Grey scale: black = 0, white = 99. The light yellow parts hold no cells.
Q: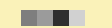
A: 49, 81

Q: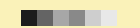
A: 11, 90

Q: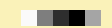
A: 97, 64

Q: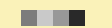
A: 48, 16

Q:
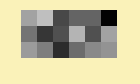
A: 63, 57

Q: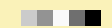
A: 79, 0

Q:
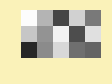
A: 98, 39
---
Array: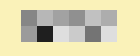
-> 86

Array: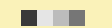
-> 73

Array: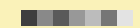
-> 35

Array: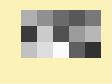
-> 97

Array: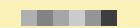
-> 64

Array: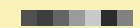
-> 39

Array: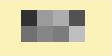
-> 48

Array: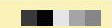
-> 89

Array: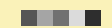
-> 44
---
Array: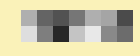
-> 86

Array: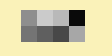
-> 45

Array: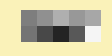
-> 45

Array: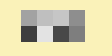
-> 24

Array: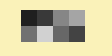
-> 44

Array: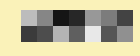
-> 23
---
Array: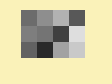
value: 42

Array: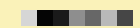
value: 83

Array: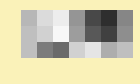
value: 71

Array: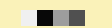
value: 93

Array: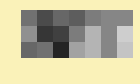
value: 44

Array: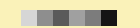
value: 83
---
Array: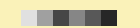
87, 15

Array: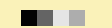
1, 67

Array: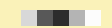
84, 98

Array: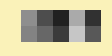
55, 34

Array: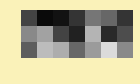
26, 53

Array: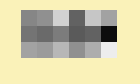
52, 92
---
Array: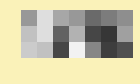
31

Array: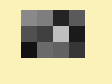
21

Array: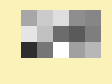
71

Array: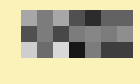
24

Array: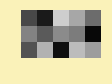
61

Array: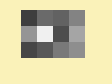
55

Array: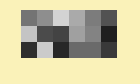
22

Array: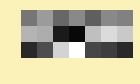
16

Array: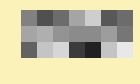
90
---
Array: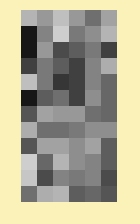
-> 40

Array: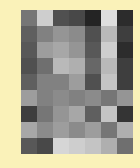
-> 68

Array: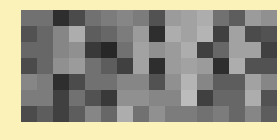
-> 52

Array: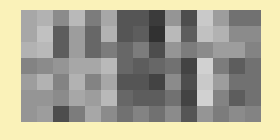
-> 54

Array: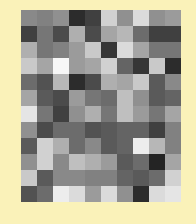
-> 85

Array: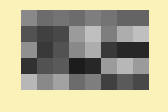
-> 35
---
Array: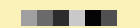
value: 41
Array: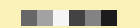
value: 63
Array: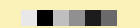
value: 0
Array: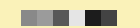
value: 60
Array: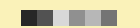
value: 32
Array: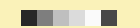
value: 49
